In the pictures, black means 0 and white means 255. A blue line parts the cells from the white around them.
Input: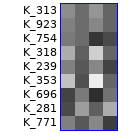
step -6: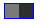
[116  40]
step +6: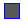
[94]
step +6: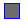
[114]

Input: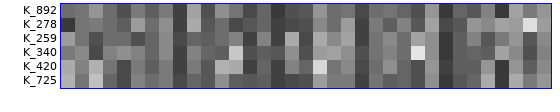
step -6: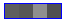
[ 88  81 137  74]
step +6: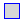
[221]
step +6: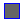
[107]
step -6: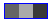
[ 95 164  51]
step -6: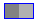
[124 171]
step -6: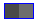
[ 67 103]
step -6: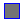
[110]

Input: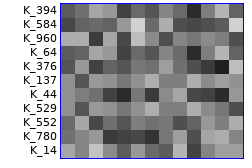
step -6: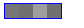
[113 106 152 106]
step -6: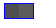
[73 86]

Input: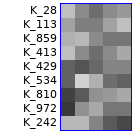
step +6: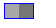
[174 124]
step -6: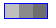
[185 133 104]

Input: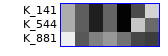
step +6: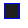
[37]
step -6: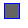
[94]
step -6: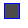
[69]
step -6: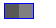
[ 82 122]
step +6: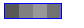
[ 94 134 158 120]
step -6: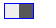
[232  82]
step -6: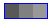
[ 82 122 146]

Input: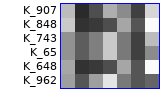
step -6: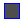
[72]
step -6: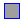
[153]
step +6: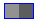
[152  99]
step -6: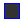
[44]

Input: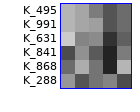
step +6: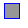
[157]
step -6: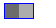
[102 167]
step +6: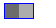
[114 179]
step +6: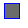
[114]

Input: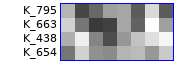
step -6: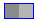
[133 174]
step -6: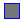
[112]
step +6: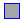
[172]
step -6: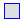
[217]
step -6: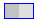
[188 217]
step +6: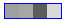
[165 172  98 223]

